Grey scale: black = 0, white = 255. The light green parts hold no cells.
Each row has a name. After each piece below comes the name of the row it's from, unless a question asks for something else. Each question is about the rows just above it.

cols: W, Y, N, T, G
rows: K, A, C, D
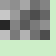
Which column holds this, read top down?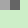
N
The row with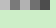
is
D
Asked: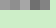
K

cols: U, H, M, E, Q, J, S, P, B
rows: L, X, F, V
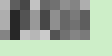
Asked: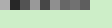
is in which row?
F
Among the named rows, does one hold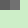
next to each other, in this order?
no
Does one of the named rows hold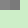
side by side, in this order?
yes
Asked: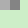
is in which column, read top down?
U

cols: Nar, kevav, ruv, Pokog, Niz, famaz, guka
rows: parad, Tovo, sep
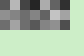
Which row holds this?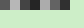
parad
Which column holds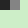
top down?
Pokog
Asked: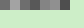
sep
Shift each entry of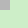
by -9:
174
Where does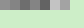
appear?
Tovo
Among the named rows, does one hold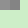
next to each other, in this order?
yes

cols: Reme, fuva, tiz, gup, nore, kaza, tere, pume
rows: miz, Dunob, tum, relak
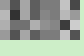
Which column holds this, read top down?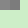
kaza
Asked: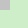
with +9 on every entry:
204
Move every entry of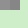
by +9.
153 143
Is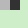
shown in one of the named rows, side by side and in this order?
yes
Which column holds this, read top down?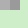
Reme
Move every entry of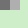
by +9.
122 184
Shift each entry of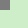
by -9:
115

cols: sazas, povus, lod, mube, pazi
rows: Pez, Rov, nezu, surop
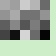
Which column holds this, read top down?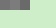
mube
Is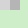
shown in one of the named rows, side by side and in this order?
no
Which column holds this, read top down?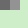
pazi
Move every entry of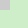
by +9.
213
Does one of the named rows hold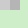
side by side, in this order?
yes
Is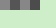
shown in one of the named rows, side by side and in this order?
no
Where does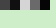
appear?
surop

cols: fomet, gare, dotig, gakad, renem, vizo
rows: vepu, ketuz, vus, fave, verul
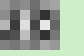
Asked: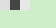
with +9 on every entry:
231 78 241
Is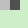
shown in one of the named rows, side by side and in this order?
no

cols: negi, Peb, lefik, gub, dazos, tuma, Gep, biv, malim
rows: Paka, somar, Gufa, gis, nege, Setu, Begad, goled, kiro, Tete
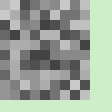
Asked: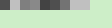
Gufa
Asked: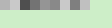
Paka
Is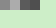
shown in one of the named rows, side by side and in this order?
yes

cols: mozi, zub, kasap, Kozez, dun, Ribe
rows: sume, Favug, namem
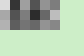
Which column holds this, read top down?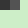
zub
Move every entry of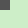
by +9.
92
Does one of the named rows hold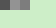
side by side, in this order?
yes
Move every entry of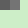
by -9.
85 107

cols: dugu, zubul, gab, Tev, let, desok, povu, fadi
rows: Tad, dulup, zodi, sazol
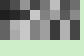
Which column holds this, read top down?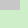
gab
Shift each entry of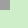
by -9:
150

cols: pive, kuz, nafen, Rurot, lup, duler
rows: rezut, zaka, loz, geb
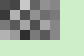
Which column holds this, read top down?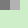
pive
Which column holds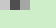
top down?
nafen
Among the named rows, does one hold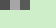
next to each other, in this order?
no
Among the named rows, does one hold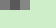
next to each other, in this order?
yes
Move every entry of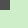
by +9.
88
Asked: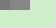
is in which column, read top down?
duler

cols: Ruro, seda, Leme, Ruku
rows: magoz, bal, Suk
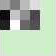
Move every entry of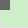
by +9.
112
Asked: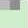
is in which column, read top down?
Leme
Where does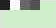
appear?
Suk
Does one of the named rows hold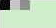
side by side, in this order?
yes
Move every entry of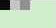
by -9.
3 188 134
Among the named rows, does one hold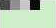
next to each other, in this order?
no
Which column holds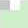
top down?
seda

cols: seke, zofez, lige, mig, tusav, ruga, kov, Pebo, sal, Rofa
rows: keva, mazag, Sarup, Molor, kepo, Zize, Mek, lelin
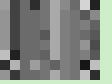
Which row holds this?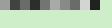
keva
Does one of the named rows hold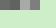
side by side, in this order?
yes
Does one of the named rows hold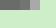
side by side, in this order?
yes

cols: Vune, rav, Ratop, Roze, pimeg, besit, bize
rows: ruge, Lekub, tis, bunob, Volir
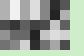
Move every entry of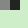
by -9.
125 26
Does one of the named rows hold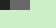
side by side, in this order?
no
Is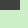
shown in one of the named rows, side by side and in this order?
no
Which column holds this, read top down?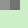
Vune
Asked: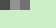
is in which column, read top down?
Vune
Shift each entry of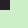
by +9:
44

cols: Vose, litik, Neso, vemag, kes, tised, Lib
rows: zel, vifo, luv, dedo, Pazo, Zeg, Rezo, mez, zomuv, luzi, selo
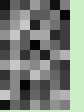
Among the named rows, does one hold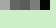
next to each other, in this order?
no
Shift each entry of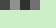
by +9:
79 154 58 122
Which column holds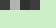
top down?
Lib
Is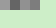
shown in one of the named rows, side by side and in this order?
yes
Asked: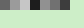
luv

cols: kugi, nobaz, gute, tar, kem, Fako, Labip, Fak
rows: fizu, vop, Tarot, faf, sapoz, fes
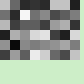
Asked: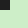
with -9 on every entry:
22
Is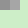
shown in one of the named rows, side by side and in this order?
yes

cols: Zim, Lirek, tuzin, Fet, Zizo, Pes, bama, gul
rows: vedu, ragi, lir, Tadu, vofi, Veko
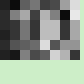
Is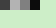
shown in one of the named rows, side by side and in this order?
yes
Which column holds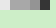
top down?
gul
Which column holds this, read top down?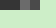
Fet
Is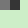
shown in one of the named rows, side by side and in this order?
yes

